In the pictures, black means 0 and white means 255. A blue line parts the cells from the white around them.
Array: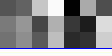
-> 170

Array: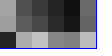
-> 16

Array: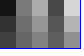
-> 73

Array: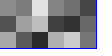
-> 112

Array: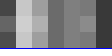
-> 121

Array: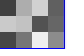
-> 209

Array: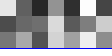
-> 253

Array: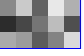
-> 232

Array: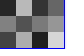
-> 52

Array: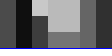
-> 101
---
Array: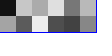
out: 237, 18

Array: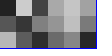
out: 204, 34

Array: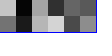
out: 212, 5

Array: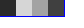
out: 214, 42

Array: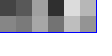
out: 220, 47

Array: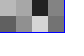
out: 213, 33

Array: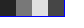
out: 224, 36

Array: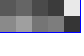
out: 233, 53

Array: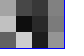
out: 206, 14
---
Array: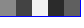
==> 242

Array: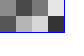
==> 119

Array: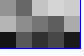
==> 197

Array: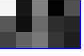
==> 128

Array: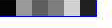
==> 95

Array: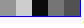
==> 11

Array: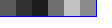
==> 29
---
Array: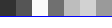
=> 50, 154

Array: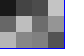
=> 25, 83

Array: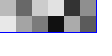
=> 186, 91

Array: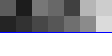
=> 92, 219

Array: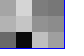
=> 165, 159

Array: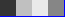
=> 52, 134
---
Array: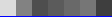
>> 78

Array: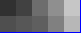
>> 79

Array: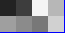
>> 183

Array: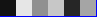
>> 230

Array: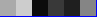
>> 205

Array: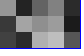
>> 65

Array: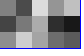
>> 142

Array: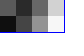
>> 210

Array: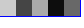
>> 204
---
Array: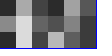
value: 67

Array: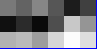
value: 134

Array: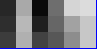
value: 10

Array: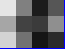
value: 28

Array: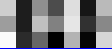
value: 143

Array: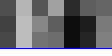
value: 86
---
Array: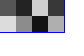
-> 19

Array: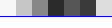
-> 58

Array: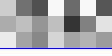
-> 179

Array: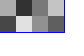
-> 145

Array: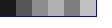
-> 127

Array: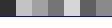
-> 95

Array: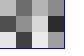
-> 236

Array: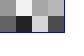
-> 214

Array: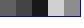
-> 207
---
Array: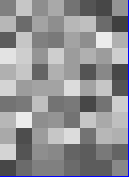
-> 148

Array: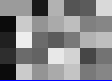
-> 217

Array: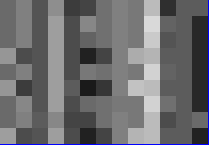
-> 92

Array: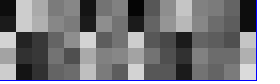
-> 13

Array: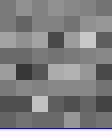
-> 114
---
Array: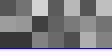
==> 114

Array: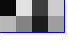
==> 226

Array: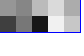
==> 134

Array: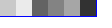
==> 235

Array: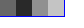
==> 41

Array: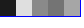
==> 223
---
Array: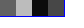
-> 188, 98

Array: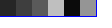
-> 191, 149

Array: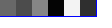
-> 243, 134

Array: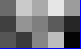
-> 230, 202

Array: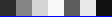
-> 249, 233

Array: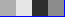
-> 230, 174

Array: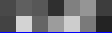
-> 211, 205

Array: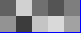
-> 217, 209

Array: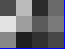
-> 227, 187
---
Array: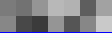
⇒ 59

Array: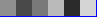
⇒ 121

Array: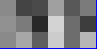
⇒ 94

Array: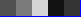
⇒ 214

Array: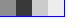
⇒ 203

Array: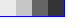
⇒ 101
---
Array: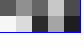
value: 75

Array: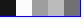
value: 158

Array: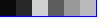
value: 93

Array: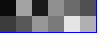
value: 60

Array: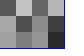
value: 79

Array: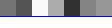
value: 115

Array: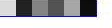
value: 83

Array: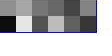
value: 68
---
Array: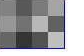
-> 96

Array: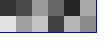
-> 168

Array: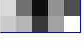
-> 78

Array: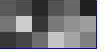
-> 158

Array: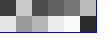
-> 187

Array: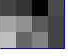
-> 67

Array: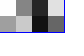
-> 225

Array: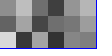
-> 157
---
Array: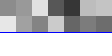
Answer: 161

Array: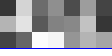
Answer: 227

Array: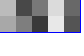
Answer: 126

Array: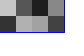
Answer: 177

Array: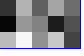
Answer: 151

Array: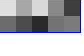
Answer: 76
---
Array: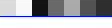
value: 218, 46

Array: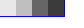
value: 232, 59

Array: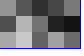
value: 148, 107

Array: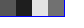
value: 86, 113

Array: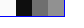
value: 250, 145

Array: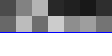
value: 75, 116

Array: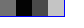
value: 113, 196

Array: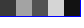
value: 57, 18

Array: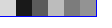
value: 217, 147

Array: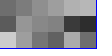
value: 110, 110
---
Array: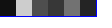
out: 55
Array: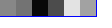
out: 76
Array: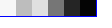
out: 118
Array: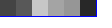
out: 164
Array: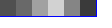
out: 210
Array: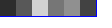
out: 118
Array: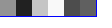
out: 249
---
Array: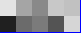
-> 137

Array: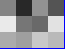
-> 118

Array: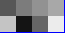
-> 124

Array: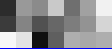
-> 125

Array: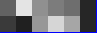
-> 124

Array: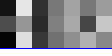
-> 169

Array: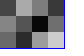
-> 84
